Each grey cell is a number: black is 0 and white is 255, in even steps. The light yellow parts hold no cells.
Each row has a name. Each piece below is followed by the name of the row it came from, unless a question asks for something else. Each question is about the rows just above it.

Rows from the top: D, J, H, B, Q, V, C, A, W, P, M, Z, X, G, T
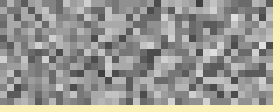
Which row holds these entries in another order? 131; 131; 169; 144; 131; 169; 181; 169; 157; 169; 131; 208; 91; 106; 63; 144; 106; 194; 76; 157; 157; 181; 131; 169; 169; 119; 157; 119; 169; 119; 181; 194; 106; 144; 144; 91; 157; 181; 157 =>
D
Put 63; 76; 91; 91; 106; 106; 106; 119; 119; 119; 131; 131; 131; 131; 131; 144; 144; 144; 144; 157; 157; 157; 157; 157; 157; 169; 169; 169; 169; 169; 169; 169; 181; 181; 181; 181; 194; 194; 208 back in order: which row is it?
D
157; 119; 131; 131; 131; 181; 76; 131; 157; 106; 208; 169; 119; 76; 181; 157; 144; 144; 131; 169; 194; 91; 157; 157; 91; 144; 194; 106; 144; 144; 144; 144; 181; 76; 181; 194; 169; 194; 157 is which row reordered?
X
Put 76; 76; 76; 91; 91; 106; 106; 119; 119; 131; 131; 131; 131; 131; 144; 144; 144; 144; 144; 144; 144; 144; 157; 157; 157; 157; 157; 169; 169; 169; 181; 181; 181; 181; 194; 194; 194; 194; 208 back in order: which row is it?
G

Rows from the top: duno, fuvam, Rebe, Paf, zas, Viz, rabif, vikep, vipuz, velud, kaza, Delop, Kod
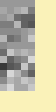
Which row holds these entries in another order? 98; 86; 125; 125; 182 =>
Paf
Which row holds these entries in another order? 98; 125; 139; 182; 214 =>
vipuz

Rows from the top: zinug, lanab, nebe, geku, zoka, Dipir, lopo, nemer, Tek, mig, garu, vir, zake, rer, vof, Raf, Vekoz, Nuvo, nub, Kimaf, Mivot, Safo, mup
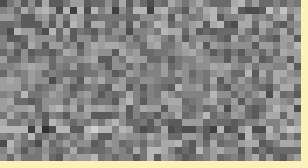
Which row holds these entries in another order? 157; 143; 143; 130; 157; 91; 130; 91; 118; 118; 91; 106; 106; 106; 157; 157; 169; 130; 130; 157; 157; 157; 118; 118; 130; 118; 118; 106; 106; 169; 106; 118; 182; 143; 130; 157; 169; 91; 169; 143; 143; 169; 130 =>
nebe
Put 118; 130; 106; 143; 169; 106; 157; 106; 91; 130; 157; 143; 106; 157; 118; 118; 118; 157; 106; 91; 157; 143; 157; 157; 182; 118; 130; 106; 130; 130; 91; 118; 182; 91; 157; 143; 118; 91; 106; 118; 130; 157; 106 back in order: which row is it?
mup
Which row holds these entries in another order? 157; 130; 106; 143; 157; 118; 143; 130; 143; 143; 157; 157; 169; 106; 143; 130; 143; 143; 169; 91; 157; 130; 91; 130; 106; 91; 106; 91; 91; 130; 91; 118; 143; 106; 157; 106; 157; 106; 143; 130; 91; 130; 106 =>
Dipir
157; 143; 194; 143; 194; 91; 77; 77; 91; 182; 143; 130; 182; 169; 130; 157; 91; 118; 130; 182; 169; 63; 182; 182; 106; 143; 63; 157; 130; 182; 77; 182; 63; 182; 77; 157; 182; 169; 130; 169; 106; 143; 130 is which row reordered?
lanab
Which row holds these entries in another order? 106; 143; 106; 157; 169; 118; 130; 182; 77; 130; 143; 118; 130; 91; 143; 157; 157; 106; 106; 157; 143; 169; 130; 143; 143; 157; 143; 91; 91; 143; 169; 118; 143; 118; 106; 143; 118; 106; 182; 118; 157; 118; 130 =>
Kimaf

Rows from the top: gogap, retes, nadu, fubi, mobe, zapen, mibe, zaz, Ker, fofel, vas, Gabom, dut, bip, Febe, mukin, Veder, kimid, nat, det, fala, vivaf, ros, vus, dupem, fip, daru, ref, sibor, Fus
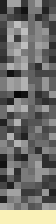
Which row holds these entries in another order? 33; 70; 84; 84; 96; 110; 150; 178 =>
det
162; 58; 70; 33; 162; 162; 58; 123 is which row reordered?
gogap
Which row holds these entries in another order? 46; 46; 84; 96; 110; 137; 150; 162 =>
Ker

